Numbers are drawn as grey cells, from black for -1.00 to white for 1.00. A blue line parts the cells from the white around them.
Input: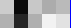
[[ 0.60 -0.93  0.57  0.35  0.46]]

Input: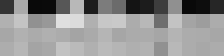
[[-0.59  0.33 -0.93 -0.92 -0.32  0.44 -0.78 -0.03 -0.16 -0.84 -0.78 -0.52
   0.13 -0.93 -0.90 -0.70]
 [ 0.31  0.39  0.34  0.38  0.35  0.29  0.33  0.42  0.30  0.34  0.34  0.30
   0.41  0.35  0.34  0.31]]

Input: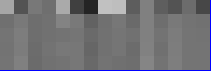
[[ 0.30 -0.35 -0.06 -0.13  0.33 -0.50 -0.72  0.51  0.49 -0.27  0.00 -0.26
  -0.35 -0.15 -0.44]
 [-0.09 -0.02 -0.14 -0.11 -0.10 -0.08 -0.17 -0.11 -0.08 -0.11  0.00 -0.10
  -0.03 -0.09 -0.10]
 [-0.09  0.00 -0.16 -0.11 -0.10 -0.07 -0.18 -0.10 -0.12 -0.14  0.04 -0.10
  -0.01 -0.09 -0.09]]

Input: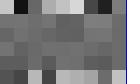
[[ 0.55 -0.86 -0.19  0.36  0.52  0.69 -0.44 -0.75 -0.02]
 [-0.20 -0.11 -0.15 -0.19 -0.23 -0.24 -0.09 -0.08 -0.16]
 [-0.27 -0.27 -0.16 -0.29 -0.11 -0.13 -0.26 -0.29 -0.16]]

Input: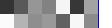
[[-0.59 -0.30  0.18  0.02  0.92 -0.57  0.28]]

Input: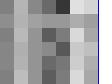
[[ 0.00  0.42  0.07 -0.17 -0.58  0.76  0.66]
 [ 0.00  0.45  0.16 -0.28 -0.03  0.70  0.32]
 [ 0.05  0.40  0.16 -0.17 -0.07  0.61  0.37]]

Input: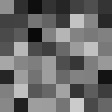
[[ 0.13 -0.63 -0.89 -0.60 -0.71 -0.49 -0.38 -0.59]
 [-0.42 -0.29 -0.93  0.02  0.42  0.03 -0.05  0.01]
 [ 0.31  0.05 -0.01  0.23 -0.39 -0.58 -0.01  0.20]
 [ 0.00  0.51 -0.32 -0.19  0.28 -0.59 -0.27 -0.52]]

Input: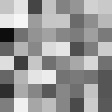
[[ 0.54  0.79 -0.46  0.52  0.02  0.17  0.64  0.58]
 [-0.90 -0.11  0.15  0.27  0.05 -0.03  0.25 -0.04]
 [ 0.74 -0.52  0.55 -0.12  0.10  0.32  0.69 -0.11]
 [-0.64  0.33  0.05 -0.31  0.06 -0.13  0.53 -0.33]]

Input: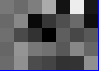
[[-0.06 -0.16 -0.01  0.34 -0.85  0.86 -0.81]
 [-0.13 -0.42 -0.61 -1.00 -0.26 -0.44 -0.31]
 [-0.16  0.13 -0.40 -0.47 -0.61 -0.60  0.13]]
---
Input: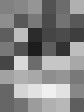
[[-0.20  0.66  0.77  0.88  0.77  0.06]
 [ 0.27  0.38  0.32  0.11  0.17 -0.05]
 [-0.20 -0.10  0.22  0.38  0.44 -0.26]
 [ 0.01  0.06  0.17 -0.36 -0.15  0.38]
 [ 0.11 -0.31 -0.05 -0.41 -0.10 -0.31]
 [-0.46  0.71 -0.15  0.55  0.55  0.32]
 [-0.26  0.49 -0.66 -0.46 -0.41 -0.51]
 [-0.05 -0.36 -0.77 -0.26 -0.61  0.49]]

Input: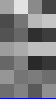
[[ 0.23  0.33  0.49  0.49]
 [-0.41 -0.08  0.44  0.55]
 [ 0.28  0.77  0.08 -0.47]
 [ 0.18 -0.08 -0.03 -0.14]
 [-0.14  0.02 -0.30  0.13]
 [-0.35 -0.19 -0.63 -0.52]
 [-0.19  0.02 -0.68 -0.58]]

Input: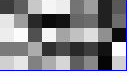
[[-0.53 -0.26  0.57  0.92  0.86 -0.09  0.23 -0.74 -0.31]
 [-0.04 -0.04  0.35 -0.63 -0.43 -0.69 -0.53 -0.86  0.98]
 [ 0.63  0.80  0.01  0.35  0.68 -0.26  0.07 -0.96  0.63]
 [ 0.86  0.98 -0.37  0.92  0.29  0.51  0.74  0.13 -0.91]
 [ 0.80  0.23 -0.69 -0.91 -0.86 -0.20 -0.15 -0.74 -0.15]]

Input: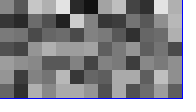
[[ 0.07 -0.31  0.55  0.38  0.78 -0.68 -0.86  0.28  0.50 -0.47 -0.62  0.78
   0.38]
 [-0.20 -0.62  0.38  0.07  0.33  0.33  0.17 -0.37  0.33 -0.37 -0.15  0.23
  -0.26]
 [-0.37 -0.47  0.17  0.38  0.23  0.23  0.28 -0.26 -0.04  0.17 -0.26 -0.09
  -0.42]
 [ 0.23  0.12  0.07 -0.31 -0.31  0.02 -0.47  0.02 -0.04 -0.52  0.07 -0.04
   0.12]
 [ 0.17 -0.52  0.02 -0.09  0.44 -0.57 -0.20 -0.26  0.33  0.33 -0.26  0.50
   0.12]
 [-0.57 -0.68 -0.15 -0.37 -0.74  0.61  0.02 -0.57 -0.52 -0.09 -0.31  0.12
   0.44]
 [-0.04 -0.09 -0.42 -0.20 -0.15 -0.42  0.02 -0.04 -0.31 -0.62 -0.20 -0.15
   0.38]]

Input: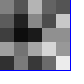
[[ 0.01 -0.34  0.41 -0.22 -0.34]
 [ 0.25 -0.10  0.30  0.68  0.19]
 [-0.28 -0.74  0.07 -0.40  0.57]
 [-0.62 -0.04 -0.56 -0.16  0.85]
 [-0.51 -0.90 -0.80  0.13  0.13]]

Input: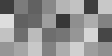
[[ 0.18  0.30  0.57  0.02  0.36  0.63  0.24  0.12]
 [ 0.52 -0.14  0.47 -0.14 -0.08  0.18  0.68 -0.45]
 [ 0.73 -0.24 -0.19  0.24 -0.57  0.12  0.36  0.02]
 [-0.51 -0.03 -0.24  0.07  0.42  0.52 -0.51  0.57]]

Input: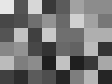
[[ 0.81 -0.34  0.69 -0.55 -0.29  0.27  0.10  0.10]
 [ 0.47 -0.01  0.10 -0.76  0.52 -0.76 -0.55  0.32]
 [-0.44 -0.39 -0.13  0.15 -0.18  0.64  0.27 -0.07]
 [-0.50 -0.65 -0.29 -0.39 -0.71 -0.01  0.42 -0.71]
 [ 0.05  0.15 -0.44 -0.60 -0.18 -0.23  0.47 -0.60]
 [-0.34  0.52 -0.50  0.58 -0.13 -0.13  0.37  0.37]]
